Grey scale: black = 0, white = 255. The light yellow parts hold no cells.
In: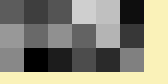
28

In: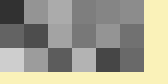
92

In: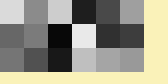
24

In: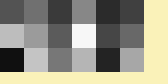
119

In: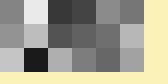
175

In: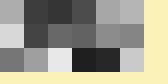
232
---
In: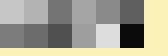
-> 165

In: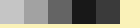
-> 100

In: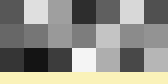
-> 95

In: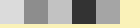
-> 194

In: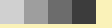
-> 158

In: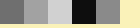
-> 209

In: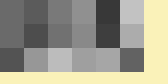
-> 144

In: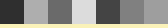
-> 68

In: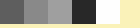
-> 159

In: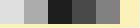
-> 30
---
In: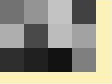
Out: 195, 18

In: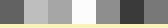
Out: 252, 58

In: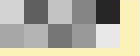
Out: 232, 38

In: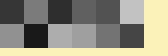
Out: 194, 25

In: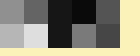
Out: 222, 10

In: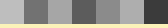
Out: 190, 59

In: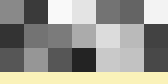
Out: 249, 35

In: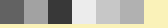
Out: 236, 56
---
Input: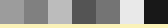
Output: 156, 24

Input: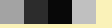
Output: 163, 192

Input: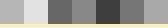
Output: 182, 168

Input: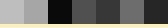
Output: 189, 38

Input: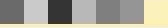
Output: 105, 149

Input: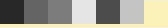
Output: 40, 196

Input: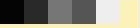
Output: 4, 238

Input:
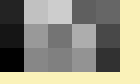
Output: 35, 49

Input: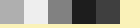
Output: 175, 63

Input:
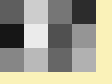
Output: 94, 177
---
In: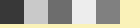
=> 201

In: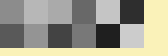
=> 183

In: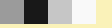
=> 24

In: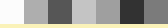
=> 174

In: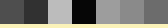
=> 49

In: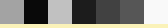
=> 9

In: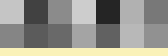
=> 65
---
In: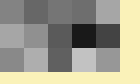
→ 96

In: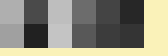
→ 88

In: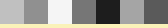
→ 29

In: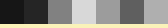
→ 156

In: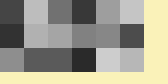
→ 42

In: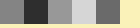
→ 152
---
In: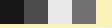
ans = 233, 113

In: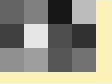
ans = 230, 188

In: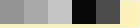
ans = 197, 169

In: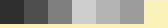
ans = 206, 180

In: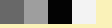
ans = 243, 158

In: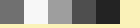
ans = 247, 158
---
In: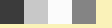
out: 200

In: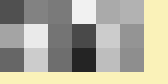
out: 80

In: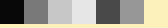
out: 120

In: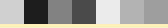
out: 129

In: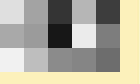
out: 60

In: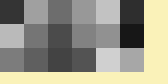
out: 52

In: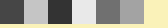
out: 112

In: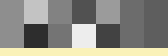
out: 81

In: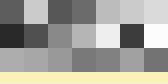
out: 80

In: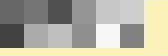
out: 103
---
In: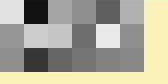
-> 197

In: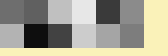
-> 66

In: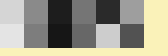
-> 22

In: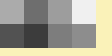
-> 125

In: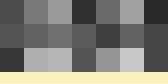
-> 113

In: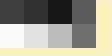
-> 188

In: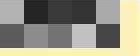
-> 114

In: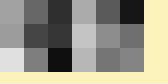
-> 54

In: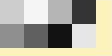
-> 17
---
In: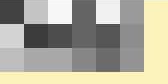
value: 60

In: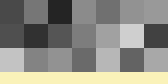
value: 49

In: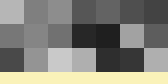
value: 133

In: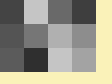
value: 118

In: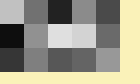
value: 145

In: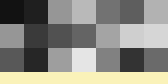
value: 58

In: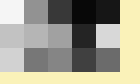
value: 181
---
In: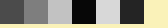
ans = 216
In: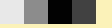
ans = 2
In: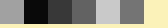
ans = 201
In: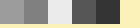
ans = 86
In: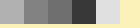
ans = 56
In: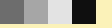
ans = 227
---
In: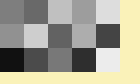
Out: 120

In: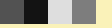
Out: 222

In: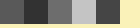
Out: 109

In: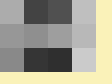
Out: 47

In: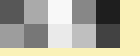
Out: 234

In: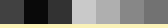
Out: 50

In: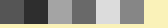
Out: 164

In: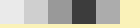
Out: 153
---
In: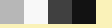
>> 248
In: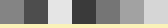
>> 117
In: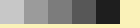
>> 124
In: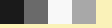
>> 106
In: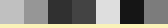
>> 222
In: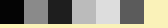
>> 187
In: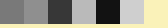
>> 186
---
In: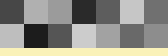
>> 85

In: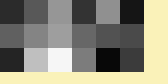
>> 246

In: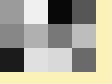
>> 217

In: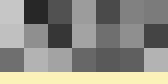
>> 163

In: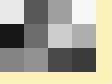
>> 73

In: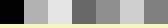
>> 229

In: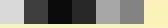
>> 11

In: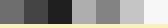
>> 31

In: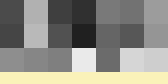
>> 127
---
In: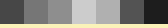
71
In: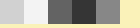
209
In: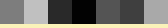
125
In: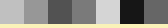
192
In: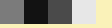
123
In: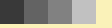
57
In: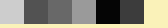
205
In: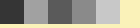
53
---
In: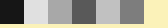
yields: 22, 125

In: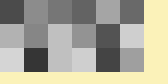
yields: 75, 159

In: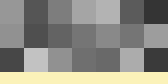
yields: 151, 58

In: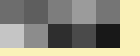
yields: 109, 24

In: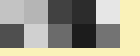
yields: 195, 115

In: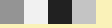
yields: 148, 196
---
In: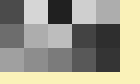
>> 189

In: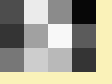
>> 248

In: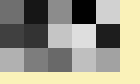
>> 197

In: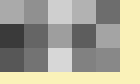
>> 158

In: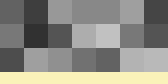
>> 84

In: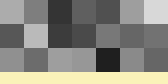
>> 60

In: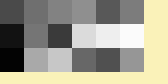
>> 58

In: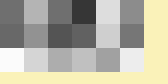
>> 84
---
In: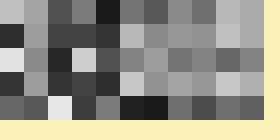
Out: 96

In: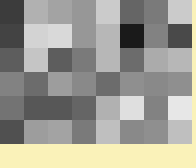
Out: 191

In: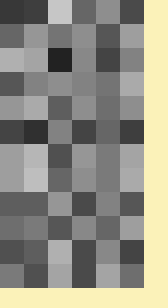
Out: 110

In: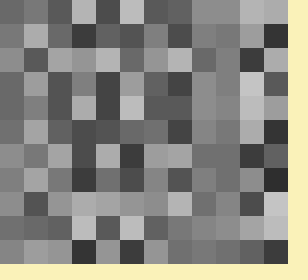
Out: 60

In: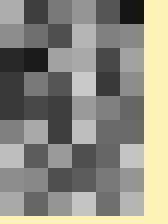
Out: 180

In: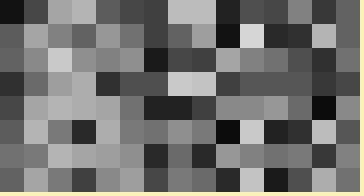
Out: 113

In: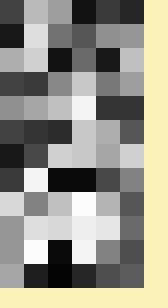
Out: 93
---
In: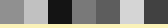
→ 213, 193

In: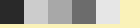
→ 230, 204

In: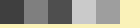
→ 202, 158

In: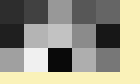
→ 240, 194

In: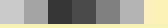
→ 202, 180

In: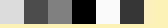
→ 250, 221
